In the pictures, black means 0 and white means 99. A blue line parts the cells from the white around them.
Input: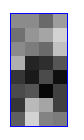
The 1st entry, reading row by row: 54
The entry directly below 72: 82
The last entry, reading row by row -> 48
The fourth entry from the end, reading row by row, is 37
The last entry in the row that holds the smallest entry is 25
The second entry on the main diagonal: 58
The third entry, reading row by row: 41
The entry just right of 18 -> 33
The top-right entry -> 61
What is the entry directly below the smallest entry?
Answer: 64

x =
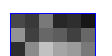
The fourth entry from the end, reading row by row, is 75
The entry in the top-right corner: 9
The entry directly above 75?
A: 40
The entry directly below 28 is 57
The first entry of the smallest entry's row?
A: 28

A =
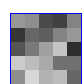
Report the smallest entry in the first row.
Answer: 25
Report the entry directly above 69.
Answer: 66
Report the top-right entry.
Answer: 51
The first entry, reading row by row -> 59
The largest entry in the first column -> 79
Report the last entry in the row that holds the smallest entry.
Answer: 18
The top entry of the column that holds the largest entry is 55

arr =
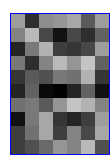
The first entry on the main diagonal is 61
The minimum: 1
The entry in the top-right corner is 61
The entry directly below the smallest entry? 58
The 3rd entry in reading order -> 55
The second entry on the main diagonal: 72
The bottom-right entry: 31
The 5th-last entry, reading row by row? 41
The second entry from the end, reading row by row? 72
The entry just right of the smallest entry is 14
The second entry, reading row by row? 18
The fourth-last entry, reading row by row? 58
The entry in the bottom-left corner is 24
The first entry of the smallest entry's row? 14
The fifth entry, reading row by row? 65
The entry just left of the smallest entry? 4
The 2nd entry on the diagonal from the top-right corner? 18
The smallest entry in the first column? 7
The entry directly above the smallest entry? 47
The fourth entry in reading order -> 58

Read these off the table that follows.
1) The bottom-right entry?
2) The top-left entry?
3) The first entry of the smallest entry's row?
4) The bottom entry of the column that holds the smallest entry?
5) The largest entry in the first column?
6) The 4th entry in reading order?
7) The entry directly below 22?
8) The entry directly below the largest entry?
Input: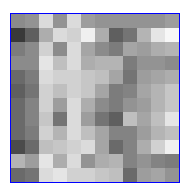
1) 57
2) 54
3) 22
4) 41
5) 70
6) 57
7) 48
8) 70

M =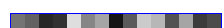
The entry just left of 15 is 38
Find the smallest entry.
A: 8

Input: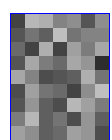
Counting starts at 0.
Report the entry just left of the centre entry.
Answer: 30
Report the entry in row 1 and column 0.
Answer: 33
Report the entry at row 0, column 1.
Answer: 71
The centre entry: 33
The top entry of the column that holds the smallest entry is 55
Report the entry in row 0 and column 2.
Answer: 68
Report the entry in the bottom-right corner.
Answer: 30
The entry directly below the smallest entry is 45
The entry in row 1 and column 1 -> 45
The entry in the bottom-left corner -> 62
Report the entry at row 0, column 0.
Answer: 26
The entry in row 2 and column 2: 68
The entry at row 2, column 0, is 41
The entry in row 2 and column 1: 26
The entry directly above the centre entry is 41
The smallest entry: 18
